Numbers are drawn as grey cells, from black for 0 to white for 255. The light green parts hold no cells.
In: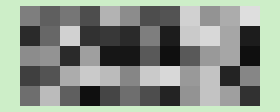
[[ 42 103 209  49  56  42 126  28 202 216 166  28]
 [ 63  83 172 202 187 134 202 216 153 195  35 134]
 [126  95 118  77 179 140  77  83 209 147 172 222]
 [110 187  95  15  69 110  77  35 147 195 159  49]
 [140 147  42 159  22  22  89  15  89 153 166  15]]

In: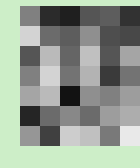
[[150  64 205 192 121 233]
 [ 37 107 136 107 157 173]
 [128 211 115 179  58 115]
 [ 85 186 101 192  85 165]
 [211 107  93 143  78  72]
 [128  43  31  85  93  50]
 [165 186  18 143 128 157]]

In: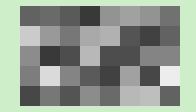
[[125 218 132  90  65 161  71 237]
 [203 153 119 169 177  84  65  98]
 [ 98 106  90  57 147 161 147 113]
 [ 71 119  84 140 106 184 190  98]
 [140  57  77 184  77  77 132 132]]

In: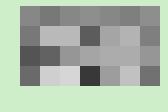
[[106 207 214  56 157 193 113]
 [120 185 185  92 165 179 127]
 [ 84  98 150 165 172 172 150]
 [135 120 135 142 135 127 142]]

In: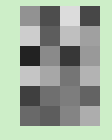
[[146  77 220  71]
 [205  93 191 160]
 [105  93 132 173]
 [ 63 111 125  99]
 [197 167 117 179]
 [ 34 138  55 153]]

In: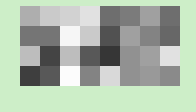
[[ 62  88 252 131 217 145 153 138]
 [117 117 246 202  81 160 131 103]
 [174 202 210 225 110 123 160 110]
 [189  68 189  88  54 145 160 225]]
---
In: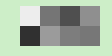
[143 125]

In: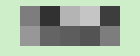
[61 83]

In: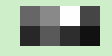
[69 45]

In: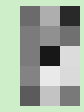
[ 41 144 123]

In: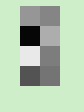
[133   6]

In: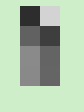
[211  97]

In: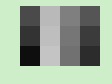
[ 85 118 196]
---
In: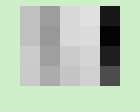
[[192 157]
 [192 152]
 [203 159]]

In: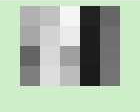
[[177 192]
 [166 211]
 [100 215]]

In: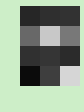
[[ 38  47]
 [104 200]
 [ 48  53]]

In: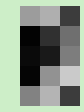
[[156 175]
 [  3  48]
 [ 10  25]]

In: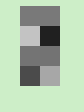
[[121 121]
 [195  32]
 [116 115]]

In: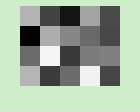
[[180  66]
 [  3 173]
 [107 245]]

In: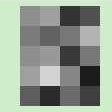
[[142 160]
 [123  98]
 [142 152]]

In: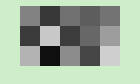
[[130  56]
 [ 59 200]
 [179  15]]
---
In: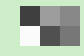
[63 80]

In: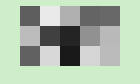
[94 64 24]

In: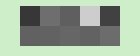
[55 98]

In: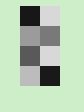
[ 23 121]

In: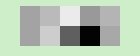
[163 205]

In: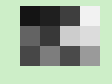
[20 56 74]
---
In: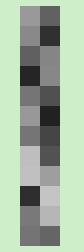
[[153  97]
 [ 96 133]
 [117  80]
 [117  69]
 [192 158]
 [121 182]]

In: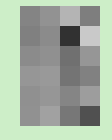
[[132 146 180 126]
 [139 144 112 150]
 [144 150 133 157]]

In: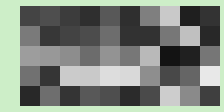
[[ 68  78  60  47  88  47 127 201  31  51]
 [157 152 141 108 147 119 185  19  32 118]
 [ 40 110  52  88  78  43  74 205 138  63]]

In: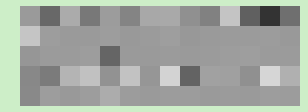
[[154 104 171 120 156 132 168 169 144 129 196  96  51 111]
 [150 155 155 157 101 154 154 155 154 155 157 158 155 155]
 [137 157 153 157 172 156 154 156 156 154 155 154 157 156]]

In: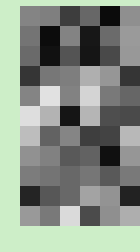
[[132 127  61 103  11 143]
 [106  17  84  21  73 152]
 [132 225 130 212 121 102]
 [189  98 133  62  67 184]
 [124 116 104 118  89 121]
 [153 121 218  75 143 174]]

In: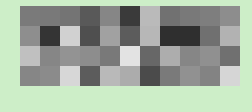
[[122 121 116  89 134  58 186 113 121 126 141]
 [192 134 147 141 121 227 103 173 134 144 112]]

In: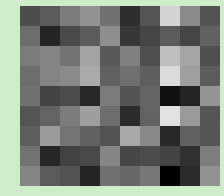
[[ 77  90 123 146 113  46  84 212 138  83]
 [123 133 115 163  88 128  79 190 165  79]
 [113  66  75  40 123  83 100  16  35 149]
 [ 94 155 116  96  81 168 136  39  97  86]
 [133  90  82  36 112 104 118   0  43 146]]
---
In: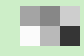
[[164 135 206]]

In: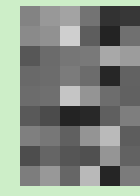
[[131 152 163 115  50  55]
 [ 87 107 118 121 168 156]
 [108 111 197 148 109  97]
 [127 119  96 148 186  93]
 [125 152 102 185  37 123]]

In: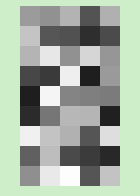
[[155 145 179  83 176]
 [180 231 145 214 150]
 [ 30 245 132 127 123]
 [240 195 177  85 222]
 [143 233 253  85 195]]

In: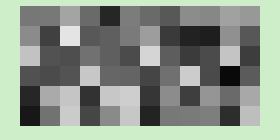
[[119 120 164 106  38 124 106  88 140 135 161 152]
 [194  82  78 113  95  75 213  93  59  75 196  61]
 [ 38 170 197  50 199 206  54 140  62 149 106 168]]

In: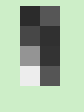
[[ 43  86]
 [148  51]]

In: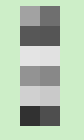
[[162 111]
 [228 225]
 [208 201]]

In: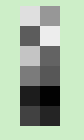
[[223 151]
 [196  99]
 [ 28   2]]

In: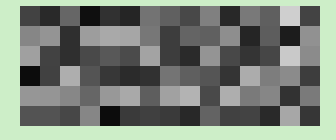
[[ 66  41 102  15  49  37 115  96  72 128  40 121  95 207  67]
 [160  66  47  73  88  75 163  61  42 148  72  52  70 201 139]
 [150 149 135 102 152 169  94 161 179  73 174 122 134  50 122]]

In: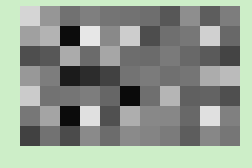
[[213 150 113 127 116 114 110  87 142  93 125]
 [ 78  87 171 107 166 109 107 122 104  90  68]
 [203 114 117 125 102  10 111 181  96  99  79]
 [ 65 114  75 138 108 138 132 123  93 135 118]]
